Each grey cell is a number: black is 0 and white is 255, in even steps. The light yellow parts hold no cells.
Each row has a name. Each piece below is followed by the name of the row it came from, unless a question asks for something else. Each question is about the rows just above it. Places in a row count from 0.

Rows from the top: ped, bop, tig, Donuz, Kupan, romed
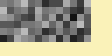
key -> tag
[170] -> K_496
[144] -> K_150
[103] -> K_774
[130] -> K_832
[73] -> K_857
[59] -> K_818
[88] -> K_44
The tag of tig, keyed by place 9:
K_150
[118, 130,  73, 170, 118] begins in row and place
bop, 2
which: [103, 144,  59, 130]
Donuz
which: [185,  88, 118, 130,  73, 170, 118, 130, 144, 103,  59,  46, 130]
bop

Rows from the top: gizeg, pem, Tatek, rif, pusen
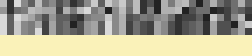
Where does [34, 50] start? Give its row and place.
pem, 30
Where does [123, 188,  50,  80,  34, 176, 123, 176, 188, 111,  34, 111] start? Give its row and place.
gizeg, 18
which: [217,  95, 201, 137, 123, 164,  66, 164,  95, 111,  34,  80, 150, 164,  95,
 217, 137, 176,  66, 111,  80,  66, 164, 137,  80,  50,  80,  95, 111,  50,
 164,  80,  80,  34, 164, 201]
rif
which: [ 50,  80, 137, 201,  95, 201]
gizeg
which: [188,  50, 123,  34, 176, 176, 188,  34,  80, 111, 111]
pem
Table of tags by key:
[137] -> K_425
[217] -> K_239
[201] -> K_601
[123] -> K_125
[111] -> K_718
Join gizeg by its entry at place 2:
K_239

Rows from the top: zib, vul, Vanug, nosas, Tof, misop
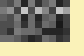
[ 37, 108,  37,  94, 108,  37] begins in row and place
Vanug, 3
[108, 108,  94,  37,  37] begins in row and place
Tof, 3
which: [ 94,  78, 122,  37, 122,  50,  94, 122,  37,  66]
zib
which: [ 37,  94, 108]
Vanug
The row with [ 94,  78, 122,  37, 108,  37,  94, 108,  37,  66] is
Vanug
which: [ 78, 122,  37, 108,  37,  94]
Vanug
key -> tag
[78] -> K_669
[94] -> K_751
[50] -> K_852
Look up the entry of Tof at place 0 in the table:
K_669

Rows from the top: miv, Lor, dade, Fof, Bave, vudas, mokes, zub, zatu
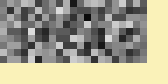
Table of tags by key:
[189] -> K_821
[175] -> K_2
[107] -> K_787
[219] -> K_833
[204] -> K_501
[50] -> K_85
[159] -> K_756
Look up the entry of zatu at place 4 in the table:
K_501
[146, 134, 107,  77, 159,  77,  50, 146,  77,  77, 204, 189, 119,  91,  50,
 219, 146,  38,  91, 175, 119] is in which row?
vudas
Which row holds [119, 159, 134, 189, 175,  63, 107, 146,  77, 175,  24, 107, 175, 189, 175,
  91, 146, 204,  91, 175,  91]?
miv
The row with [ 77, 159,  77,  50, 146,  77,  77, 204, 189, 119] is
vudas

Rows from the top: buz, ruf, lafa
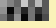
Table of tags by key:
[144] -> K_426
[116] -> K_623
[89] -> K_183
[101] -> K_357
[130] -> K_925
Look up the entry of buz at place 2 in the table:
K_357
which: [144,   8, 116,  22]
lafa
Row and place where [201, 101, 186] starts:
buz, 3
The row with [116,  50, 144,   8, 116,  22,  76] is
lafa

